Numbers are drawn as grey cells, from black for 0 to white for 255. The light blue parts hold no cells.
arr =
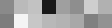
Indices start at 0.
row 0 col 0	138
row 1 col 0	125
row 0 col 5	142
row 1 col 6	128
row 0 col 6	206

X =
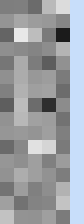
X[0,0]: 126
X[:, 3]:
[186, 152, 122, 141, 93, 157, 162, 46, 157, 159, 213, 128, 146, 142, 134, 159]
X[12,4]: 125
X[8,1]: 184
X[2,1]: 232
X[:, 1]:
[127, 166, 232, 138, 171, 172, 177, 188, 184, 153, 136, 143, 173, 157, 114, 147]
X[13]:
[115, 157, 128, 142, 178]
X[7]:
[94, 188, 108, 46, 140]
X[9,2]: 148
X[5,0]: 144
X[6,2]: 159
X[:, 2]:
[107, 156, 189, 132, 124, 152, 159, 108, 161, 148, 225, 159, 159, 128, 131, 146]
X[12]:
[146, 173, 159, 146, 125]

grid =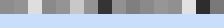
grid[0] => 141
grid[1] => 147
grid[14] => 45
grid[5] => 200
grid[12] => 144
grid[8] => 145

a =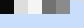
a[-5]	10
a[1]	221
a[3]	114

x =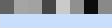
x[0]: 98
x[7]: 137
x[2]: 162

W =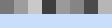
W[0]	119
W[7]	182
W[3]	62

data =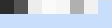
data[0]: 44
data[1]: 84

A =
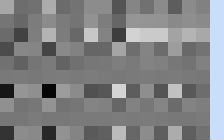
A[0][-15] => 167
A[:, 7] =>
[140, 125, 131, 103, 120, 122, 87, 129, 122, 96]
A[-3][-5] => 119
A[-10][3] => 172
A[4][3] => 123
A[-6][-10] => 112
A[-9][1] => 103
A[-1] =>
[51, 140, 137, 39, 146, 132, 90, 96, 187, 103, 140, 94, 172, 95, 113]
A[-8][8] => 61
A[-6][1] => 97
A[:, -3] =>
[93, 137, 163, 157, 119, 123, 193, 107, 120, 172]
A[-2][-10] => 122
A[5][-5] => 123
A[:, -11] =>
[107, 123, 124, 137, 99, 124, 156, 115, 120, 146]
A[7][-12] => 147
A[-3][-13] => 119
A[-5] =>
[121, 122, 120, 123, 124, 122, 124, 122, 120, 122, 123, 122, 123, 121, 120]
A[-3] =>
[144, 116, 119, 147, 115, 118, 132, 129, 102, 130, 119, 133, 107, 131, 126]
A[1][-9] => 146
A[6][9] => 93
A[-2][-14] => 119
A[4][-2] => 115
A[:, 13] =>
[139, 142, 180, 105, 115, 121, 88, 131, 120, 95]
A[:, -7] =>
[84, 102, 61, 165, 126, 120, 212, 102, 124, 187]
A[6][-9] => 81

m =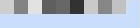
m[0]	206
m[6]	201
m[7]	135

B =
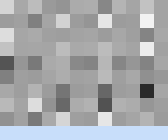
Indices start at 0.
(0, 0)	212
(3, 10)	236
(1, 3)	165
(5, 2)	156
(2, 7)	156
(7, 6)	178
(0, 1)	168
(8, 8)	157
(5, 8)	159
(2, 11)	167
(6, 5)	156
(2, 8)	167
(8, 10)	179
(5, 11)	152
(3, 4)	188
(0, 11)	163
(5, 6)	163
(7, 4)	104
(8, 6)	156
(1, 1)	160
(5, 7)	186
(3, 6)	171
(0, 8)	180
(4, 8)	134
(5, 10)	144
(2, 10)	132
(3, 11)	161
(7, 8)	177
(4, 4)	174
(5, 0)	128
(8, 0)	145
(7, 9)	172
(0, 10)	194

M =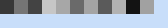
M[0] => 56
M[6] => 164
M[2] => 67
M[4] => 167
